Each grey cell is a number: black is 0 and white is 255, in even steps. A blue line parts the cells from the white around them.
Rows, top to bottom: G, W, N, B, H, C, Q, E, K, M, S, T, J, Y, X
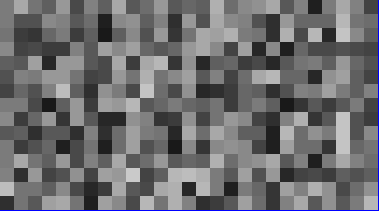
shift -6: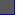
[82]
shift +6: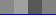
[143 166  94 135]
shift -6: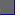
[97]
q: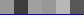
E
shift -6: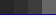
[33 41 54 97]

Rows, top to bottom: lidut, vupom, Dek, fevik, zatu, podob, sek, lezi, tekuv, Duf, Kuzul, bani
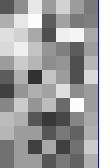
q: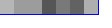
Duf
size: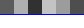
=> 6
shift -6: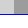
[204 150]

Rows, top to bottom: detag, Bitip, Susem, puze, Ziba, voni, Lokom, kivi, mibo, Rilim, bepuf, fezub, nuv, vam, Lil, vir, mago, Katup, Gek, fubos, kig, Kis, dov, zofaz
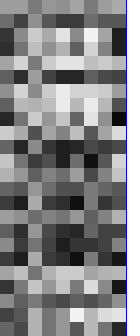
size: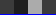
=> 4
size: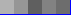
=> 5
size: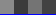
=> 4
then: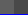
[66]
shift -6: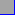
[158]
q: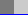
Ziba

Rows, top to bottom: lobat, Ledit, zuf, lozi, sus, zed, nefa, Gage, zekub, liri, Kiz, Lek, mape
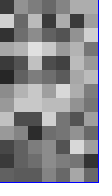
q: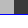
Ledit
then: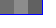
[83]

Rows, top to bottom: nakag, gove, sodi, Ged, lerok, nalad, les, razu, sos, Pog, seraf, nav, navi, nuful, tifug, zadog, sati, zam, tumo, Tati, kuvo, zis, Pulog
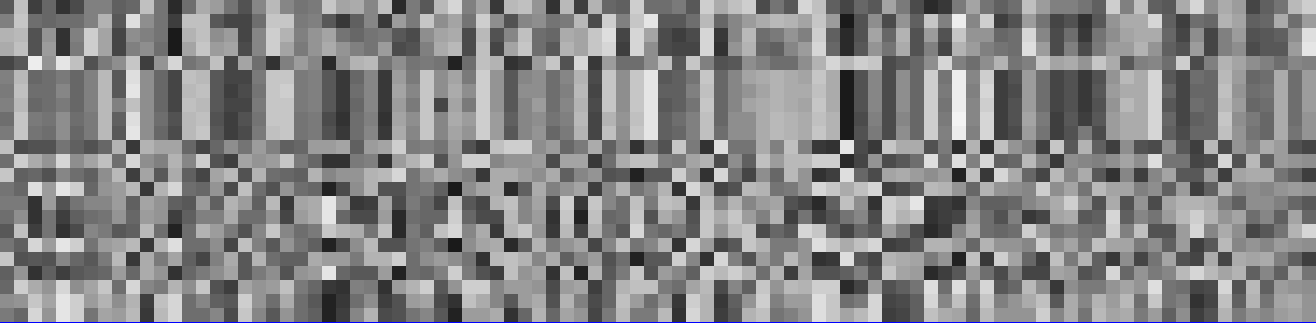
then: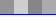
[116]
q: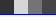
navi
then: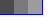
[156]
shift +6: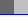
[109 198]
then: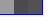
[128]

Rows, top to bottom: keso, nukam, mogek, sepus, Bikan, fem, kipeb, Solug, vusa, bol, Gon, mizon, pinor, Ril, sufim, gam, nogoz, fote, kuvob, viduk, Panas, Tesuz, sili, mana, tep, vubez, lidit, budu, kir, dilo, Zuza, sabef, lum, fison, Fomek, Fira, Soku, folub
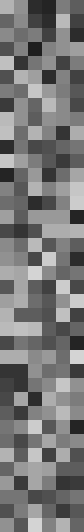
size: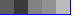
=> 5
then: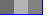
[52]
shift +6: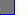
[123]
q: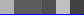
sili
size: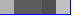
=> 5
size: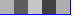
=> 5

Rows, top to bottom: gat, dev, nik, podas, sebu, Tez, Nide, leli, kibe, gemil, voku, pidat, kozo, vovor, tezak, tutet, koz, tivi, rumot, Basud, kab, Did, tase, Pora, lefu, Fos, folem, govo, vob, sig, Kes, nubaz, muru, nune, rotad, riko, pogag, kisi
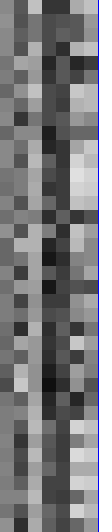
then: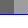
[75]
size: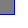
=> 1

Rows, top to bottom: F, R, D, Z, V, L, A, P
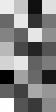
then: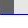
[143]
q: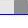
D
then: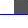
[57]
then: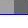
[22]

